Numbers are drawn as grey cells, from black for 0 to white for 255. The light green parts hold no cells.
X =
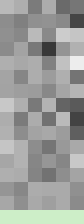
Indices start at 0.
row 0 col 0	185
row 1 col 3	146
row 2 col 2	186
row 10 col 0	197
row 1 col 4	137
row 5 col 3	156
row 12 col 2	132
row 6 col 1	158
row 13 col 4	170
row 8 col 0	173
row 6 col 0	163
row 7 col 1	175
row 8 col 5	67
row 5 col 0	164
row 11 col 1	178
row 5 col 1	134
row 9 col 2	163
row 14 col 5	139
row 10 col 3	117
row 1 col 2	144
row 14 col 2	169
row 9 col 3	168

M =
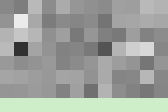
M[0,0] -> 136
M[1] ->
[147, 235, 168, 124, 138, 134, 139, 116, 164, 166, 171, 167]
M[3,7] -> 84
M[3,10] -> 216
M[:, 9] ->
[158, 166, 158, 207, 148, 135, 130]
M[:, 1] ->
[125, 235, 198, 49, 141, 162, 150]
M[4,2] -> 147
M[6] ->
[149, 150, 155, 151, 130, 160, 112, 179, 141, 130, 119, 133]
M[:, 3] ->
[140, 124, 144, 147, 153, 152, 151]
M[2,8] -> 121
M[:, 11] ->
[179, 167, 140, 135, 149, 135, 133]
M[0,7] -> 139
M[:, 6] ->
[144, 139, 150, 121, 149, 146, 112]
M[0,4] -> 171
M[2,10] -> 130
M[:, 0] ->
[136, 147, 179, 186, 153, 165, 149]
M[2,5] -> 121
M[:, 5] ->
[150, 134, 121, 133, 139, 163, 160]
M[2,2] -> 182
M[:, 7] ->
[139, 116, 128, 84, 170, 170, 179]

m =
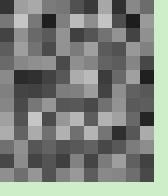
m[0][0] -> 52
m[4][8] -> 93
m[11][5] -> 130
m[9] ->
[173, 99, 171, 113, 177, 112, 180, 117, 47, 87, 171]
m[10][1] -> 144
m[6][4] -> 125
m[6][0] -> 128
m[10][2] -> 86
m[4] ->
[106, 135, 143, 147, 74, 143, 132, 99, 93, 133, 71]
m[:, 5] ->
[81, 187, 64, 123, 143, 172, 128, 88, 182, 112, 88, 130, 153]
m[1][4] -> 127
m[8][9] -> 104
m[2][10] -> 144
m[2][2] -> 105
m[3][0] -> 93
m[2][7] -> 115
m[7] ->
[134, 74, 119, 150, 86, 88, 73, 113, 147, 90, 93]
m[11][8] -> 158
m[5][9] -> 160
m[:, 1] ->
[159, 197, 145, 158, 135, 43, 68, 74, 83, 99, 144, 140, 111]
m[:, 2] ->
[169, 120, 105, 115, 143, 48, 66, 119, 197, 171, 86, 68, 150]
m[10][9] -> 124
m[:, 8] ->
[48, 77, 147, 82, 93, 105, 142, 147, 161, 47, 88, 158, 134]
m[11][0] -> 71
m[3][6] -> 159
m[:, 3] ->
[123, 31, 90, 75, 147, 66, 76, 150, 76, 113, 99, 84, 83]
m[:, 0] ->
[52, 119, 67, 93, 106, 138, 128, 134, 160, 173, 112, 71, 143]
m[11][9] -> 96
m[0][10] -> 108
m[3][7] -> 91
